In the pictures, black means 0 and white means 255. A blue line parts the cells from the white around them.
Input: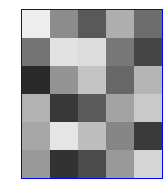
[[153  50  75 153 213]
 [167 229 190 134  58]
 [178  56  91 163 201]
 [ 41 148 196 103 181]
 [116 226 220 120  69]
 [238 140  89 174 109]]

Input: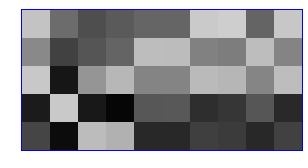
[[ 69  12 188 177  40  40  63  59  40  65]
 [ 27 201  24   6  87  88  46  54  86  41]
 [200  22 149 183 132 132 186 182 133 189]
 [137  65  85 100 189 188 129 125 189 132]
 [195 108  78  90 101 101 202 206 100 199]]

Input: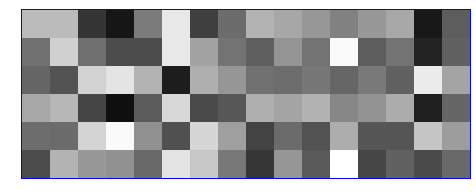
[[ 76 179 152 145 105 228 199 120  54 150  89 254  70  97  75 105]
 [109 107 212 250 144  80 214 159  67 107  82 173  86  85 197 157]
 [168 183  69  15  92 216  74  87 175 164 178 135 147 172  31 101]
 [101  83 210 228 179  29 175 150 113 109 119 102 121  97 236 164]
 [113 208 111  76  76 232 163 115  95 148 115 250  93 115  35  97]
 [187 187  53  22 123 232  64 108 179 167 151 129 152 168  24  93]]

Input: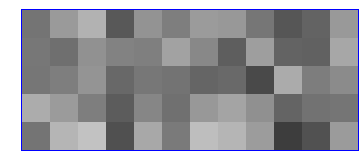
[[116 181 194  80 168 122 190 181 156  61  81 155]
 [172 155 126  92 134 112 152 164 144 100 114 117]
 [118 126 148 104 119 115 101 105  73 171 125 139]
 [119 111 145 130 127 162 136  94 158  99  97 167]
 [116 154 178  88 147 126 155 152 118  86  99 153]]

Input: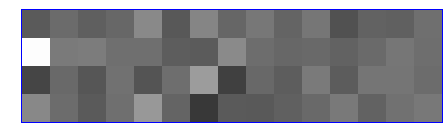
[[136 108  90 111 152 100  56  90  89  96 105 121  98 113 120]
 [ 69 105  86 113  84 110 156  64 104  93 122  92 117 117 108]
 [253 122 124 111 111  93  91 138 109 103 105  98 106 118 110]
 [ 90 107  95 103 137  88 133 102 119 100 118  81  98  96 111]]

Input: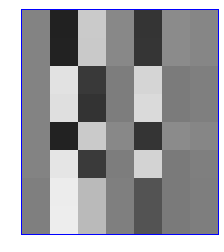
[[127 237 186 127  83 122 126]
 [127 236 186 127  83 122 126]
 [131 229  58 125 211 122 127]
 [131  34 202 136  52 139 134]
 [131 223  51 125 218 123 127]
 [131 226  57 125 213 123 127]
 [131  34 201 136  53 139 134]
 [131  33 202 136  52 139 134]]

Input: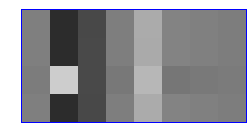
[[127  44  72 126 171 131 128 125]
 [124 205  73 120 183 118 121 123]
 [127  44  73 126 170 131 128 125]
 [127  44  72 126 171 131 128 125]]
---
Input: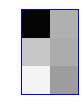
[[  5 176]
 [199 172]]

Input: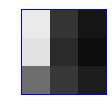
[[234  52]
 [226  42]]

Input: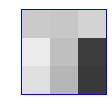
[[202 199]
 [235 191]]

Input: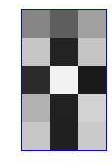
[[134  94]
 [198  35]]

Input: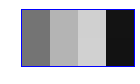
[[116 180]
 [116 180]]

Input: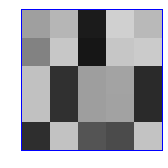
[[159 182]
 [130 199]]

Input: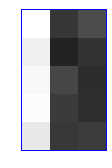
[[255  55]
 [240  35]]
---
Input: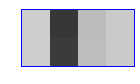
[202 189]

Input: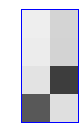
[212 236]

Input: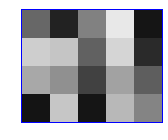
[ 21 213  65 198]

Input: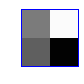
[251  95]

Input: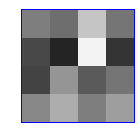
[117 243 149 136]

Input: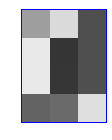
[ 78  53 233]

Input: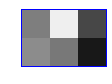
[ 71 120]
